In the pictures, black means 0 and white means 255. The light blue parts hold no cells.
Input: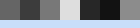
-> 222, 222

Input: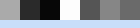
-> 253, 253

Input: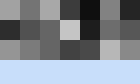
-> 197, 197

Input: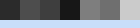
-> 23, 203

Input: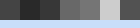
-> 104, 205

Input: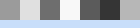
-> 248, 248

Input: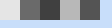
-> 64, 229

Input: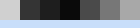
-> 10, 208

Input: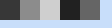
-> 207, 207
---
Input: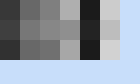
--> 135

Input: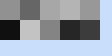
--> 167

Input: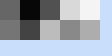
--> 81

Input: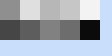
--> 183

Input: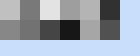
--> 227

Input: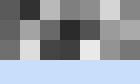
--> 105

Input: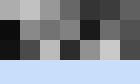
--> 115

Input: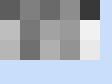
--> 162

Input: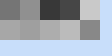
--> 56

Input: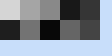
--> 137
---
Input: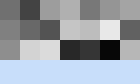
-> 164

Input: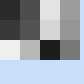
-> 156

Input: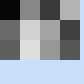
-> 179

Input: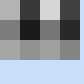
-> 65

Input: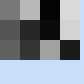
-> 218

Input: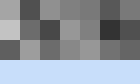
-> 121

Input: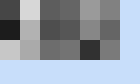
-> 129
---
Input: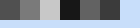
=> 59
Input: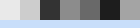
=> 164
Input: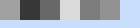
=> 146
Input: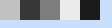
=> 27
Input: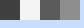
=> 142
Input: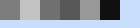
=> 16
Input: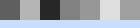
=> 159
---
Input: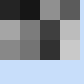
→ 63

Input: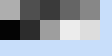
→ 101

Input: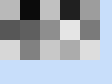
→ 229

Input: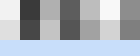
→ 248

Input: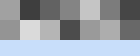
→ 124

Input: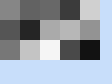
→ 183

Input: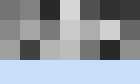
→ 208

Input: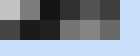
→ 83
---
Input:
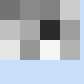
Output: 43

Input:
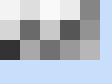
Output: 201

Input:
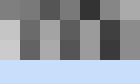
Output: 163

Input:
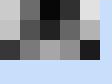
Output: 34

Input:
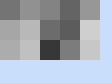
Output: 108

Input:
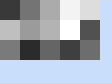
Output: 179
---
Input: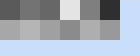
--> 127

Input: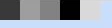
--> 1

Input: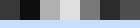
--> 43

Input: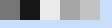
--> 166

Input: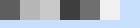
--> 111

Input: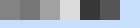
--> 54

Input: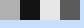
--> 231

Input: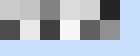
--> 211

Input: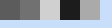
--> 28

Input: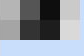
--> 14
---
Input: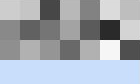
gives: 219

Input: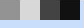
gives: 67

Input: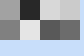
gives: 216

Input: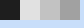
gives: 194

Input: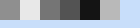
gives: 20

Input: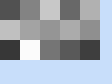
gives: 104

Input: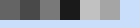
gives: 193

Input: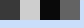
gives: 9

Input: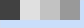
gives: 194

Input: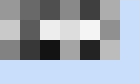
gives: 63
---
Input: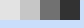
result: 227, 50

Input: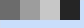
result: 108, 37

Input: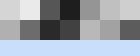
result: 213, 92

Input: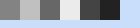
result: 131, 34

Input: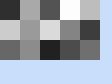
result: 47, 111

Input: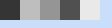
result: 53, 233
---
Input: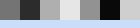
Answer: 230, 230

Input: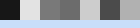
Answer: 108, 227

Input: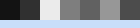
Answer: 126, 235

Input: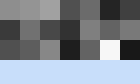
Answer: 50, 247

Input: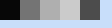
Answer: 175, 203

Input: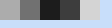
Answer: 28, 212

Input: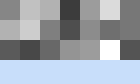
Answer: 78, 255
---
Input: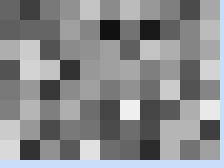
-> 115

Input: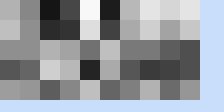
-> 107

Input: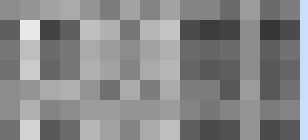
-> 75

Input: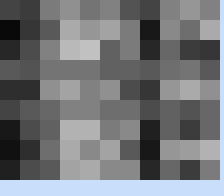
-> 60

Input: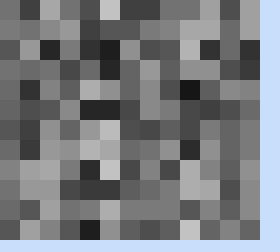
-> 130
